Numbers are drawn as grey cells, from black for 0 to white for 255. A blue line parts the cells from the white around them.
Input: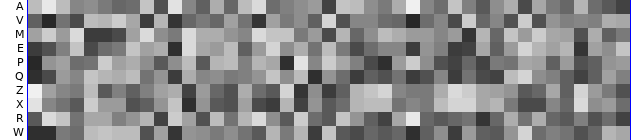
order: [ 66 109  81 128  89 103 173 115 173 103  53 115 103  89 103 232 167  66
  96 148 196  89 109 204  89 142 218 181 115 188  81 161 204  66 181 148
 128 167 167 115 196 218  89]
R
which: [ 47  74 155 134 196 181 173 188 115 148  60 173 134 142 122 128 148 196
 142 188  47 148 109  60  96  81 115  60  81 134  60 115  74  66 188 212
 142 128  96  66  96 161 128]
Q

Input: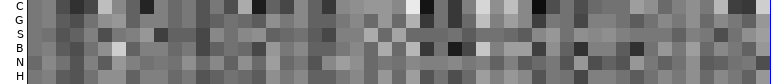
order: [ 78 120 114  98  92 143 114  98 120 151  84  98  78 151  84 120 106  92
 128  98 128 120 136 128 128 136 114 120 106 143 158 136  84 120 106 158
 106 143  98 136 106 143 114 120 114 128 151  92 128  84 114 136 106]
N
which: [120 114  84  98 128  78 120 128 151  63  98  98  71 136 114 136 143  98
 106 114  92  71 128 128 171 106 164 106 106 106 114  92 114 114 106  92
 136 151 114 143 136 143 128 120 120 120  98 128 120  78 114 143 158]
S
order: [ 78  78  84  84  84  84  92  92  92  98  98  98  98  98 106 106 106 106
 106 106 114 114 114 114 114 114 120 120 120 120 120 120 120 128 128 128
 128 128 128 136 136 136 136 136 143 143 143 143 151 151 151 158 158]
N
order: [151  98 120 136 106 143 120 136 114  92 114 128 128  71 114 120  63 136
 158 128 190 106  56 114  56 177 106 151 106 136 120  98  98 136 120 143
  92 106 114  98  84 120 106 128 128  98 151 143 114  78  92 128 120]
G
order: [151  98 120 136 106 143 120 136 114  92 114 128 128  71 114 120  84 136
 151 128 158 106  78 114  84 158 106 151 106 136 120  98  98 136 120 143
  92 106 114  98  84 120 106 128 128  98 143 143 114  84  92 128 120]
H

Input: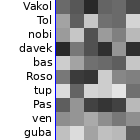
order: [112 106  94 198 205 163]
bas
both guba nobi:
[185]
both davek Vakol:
[41]
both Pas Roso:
[53]

